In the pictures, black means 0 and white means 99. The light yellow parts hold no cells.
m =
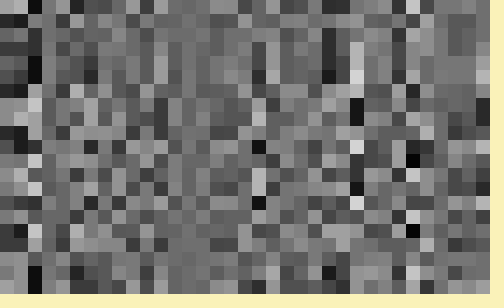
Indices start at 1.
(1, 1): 62
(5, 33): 46
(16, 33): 28
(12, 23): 31
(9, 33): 28
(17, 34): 38
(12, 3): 76
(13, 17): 38
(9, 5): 46
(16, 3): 34
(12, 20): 24
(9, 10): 35
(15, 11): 47
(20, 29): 20
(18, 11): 47
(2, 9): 46
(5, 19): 28
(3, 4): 43
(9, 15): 50
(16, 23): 57
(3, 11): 30
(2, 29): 45
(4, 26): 70
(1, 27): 49
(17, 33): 46
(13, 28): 54
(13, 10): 41
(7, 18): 57
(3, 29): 20
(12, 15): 40
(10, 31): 68
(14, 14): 39
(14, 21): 45
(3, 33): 34
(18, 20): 37
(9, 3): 62
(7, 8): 56
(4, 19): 28

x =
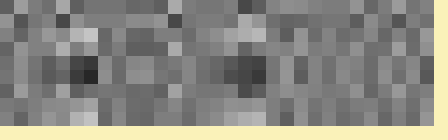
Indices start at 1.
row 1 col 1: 37
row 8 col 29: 51
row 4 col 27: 43
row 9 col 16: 54
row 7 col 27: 40
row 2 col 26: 36
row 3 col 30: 41
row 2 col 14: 46
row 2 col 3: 46
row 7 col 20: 50
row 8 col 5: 54
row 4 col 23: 48
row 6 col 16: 39
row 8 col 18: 55
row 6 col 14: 52
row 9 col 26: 45
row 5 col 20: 46
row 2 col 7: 49
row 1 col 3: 48
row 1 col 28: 48
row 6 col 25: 53
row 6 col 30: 54
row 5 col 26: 50
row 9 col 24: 50
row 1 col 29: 60
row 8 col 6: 58
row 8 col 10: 42
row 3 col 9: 53
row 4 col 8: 41
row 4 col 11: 37
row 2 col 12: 57
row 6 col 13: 43
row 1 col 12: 37
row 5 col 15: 44
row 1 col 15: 46
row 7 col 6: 37
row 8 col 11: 41
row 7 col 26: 56
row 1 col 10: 40

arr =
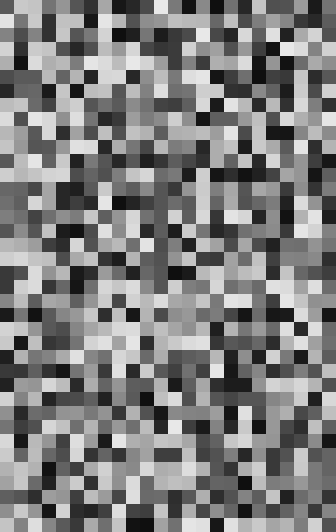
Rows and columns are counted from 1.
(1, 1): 35
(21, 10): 85
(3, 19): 37
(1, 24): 45
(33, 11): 63
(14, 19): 65
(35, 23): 47
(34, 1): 69
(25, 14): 85
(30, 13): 53
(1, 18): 15
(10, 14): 69
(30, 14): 51
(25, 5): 25
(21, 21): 85
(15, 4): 64
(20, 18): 73
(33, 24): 39
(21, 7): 43
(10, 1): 71
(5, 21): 7
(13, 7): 39
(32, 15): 29
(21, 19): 41
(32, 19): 60
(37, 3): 58
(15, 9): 6
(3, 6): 33
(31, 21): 28
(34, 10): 53
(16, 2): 43
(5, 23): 66
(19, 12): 32
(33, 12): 24
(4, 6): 15
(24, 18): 46
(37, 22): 52
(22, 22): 76

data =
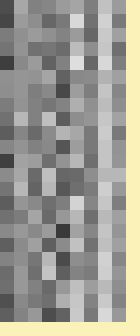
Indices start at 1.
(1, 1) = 30
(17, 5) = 22
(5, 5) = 50
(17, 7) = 52
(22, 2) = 53
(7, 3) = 49
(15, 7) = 52
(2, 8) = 81
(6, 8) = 69
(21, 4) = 41
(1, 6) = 64
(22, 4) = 43
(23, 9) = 59
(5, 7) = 40
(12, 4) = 43
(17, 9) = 58
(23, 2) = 51
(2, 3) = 55
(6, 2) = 58
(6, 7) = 54
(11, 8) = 76
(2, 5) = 47
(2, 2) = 60
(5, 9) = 49
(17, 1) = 53
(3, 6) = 60
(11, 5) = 33
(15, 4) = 43
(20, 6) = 51
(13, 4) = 74
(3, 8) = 78
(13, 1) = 54
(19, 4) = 71
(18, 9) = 62
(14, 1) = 45

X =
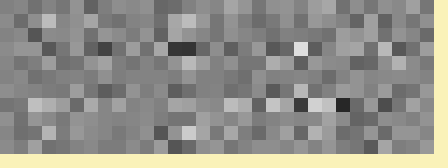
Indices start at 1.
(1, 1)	50
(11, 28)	64
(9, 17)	52
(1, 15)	55
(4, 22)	86
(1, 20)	56
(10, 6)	59
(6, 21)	51
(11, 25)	49
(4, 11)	44
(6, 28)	53
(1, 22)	51
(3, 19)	49
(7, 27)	50
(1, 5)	46
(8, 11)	53
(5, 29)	69
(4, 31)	61
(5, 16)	50
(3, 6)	57
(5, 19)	46
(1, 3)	44
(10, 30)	58
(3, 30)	52
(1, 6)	57
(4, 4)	34
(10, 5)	48
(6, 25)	51
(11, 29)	49
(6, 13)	49
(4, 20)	34
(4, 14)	20
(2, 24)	55
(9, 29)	53
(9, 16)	57
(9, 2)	44
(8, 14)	62
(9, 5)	47

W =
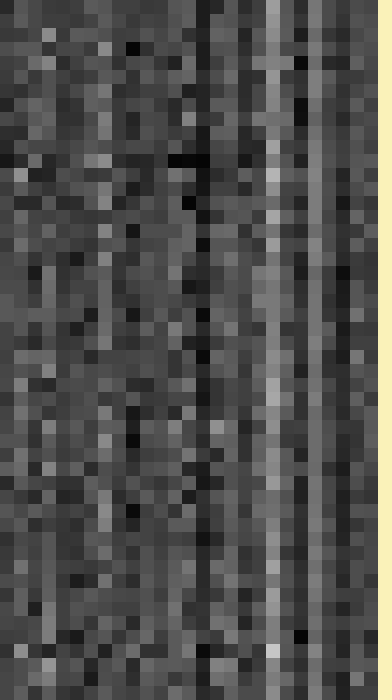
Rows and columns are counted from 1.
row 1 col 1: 16
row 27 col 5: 23
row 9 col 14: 50
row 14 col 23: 48
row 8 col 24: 24
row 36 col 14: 11
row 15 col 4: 33
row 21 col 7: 26
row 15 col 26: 26
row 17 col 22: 16
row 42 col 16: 31
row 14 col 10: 11
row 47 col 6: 20
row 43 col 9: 28
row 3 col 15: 14
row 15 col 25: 9
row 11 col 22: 22
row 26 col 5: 24
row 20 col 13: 45
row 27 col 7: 28
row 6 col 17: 41
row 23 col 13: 24
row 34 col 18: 27
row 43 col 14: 27
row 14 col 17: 25
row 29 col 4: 30
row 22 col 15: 18
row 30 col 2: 44
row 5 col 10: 28
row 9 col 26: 27
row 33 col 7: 32
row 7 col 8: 46
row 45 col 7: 21
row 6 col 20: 58
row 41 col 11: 31
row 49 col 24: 20
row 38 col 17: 35
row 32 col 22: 20
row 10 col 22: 17
